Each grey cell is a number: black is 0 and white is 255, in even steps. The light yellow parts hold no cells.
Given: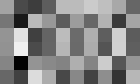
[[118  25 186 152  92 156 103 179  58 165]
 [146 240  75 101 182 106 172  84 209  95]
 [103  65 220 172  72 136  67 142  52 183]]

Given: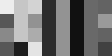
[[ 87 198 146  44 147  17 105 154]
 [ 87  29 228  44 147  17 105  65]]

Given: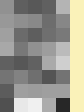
[[152 143 137 109 135]
 [168 120 145 157 187]
 [116 130 111  84 115]
 [ 80 232 240 172  39]]

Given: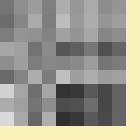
[[108 134 170 125 188 154 172 149 158]
 [166 160 114 139  86  95 119  80 101]
 [106 132 173 124 191 158 173 156 160]
 [172 159 116 141  77  80 109  71  99]]

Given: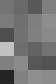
[[123 112 127 141]
 [193 111  99 115]
 [ 36 129 143 139]]

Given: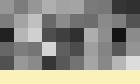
[[125 164 192 104 139 113 109 138 126  83]
 [103 125 117 212  95  76 159 132  87 148]]
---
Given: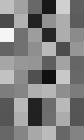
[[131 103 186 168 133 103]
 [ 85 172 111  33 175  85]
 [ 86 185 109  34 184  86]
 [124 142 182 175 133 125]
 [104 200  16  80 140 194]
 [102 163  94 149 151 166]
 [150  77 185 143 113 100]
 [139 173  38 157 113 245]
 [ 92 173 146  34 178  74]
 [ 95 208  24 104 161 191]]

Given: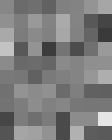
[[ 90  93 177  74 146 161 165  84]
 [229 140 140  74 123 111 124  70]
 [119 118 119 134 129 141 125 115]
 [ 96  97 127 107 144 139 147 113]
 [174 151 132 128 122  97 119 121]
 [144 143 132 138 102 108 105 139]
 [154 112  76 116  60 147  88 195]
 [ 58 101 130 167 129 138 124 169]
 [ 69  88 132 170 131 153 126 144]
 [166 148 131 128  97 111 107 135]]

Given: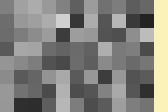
[[115 126 158  91  77 125 183  94  45  47 151]
 [ 47  86 169 130  85  77 178  75 103 114 152]
 [ 91  83 151  61 151  90 169 147 101  90 139]
 [118 106 121 138  94 108  73  82 125 137 149]
 [ 75 126 122 174  98 107  99 108 164 167  89]
 [188 142  79  83 152 157  60 156 140 125 108]
 [ 35  58 183  85 173  54 208 172 159 152 109]
 [103  93 125 113 156  95 129 153 172 161 127]]

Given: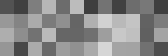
[[ 77 113 163 164 214 170 145 157 105 171  72 150]
 [164  96 192 200 158 112 102 102 186 114 142 174]
 [124  98 196 185 209 176 101 144 123 171 132 152]
 [ 63 120 109  65 115  62 188 108 182 126  64  82]]

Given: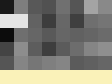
[[102  96  91 133 127 118 133  85]
 [143 133 109  91  62  93 141  68]
 [107 101  97 102  89 102 111  12]
 [117 111  63 103  61  98 228 228]
 [137 164  85 112  81  88 126  25]]

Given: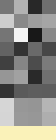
[[174 151 153 213]
 [181 149 151 214]
 [ 93  94  90  51]
 [112  41 161 150]
 [123  76 134  64]
 [ 71 106  51  99]
 [136  24 244 117]
 [165 158 137 205]
 [111  40 178 118]]

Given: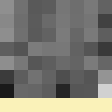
[[209  87  86  37  93 102 104  26]
 [148  85  93  78  99 114  93  59]
 [102 123 100 106  94  86 120 142]
 [ 57  85  98 120 119 124  84  94]
 [ 94 122 103 123  98  90 112 142]
 [ 65 117 111 120 106  91 110 136]
 [ 98 121 110 118  92  89 113 143]]
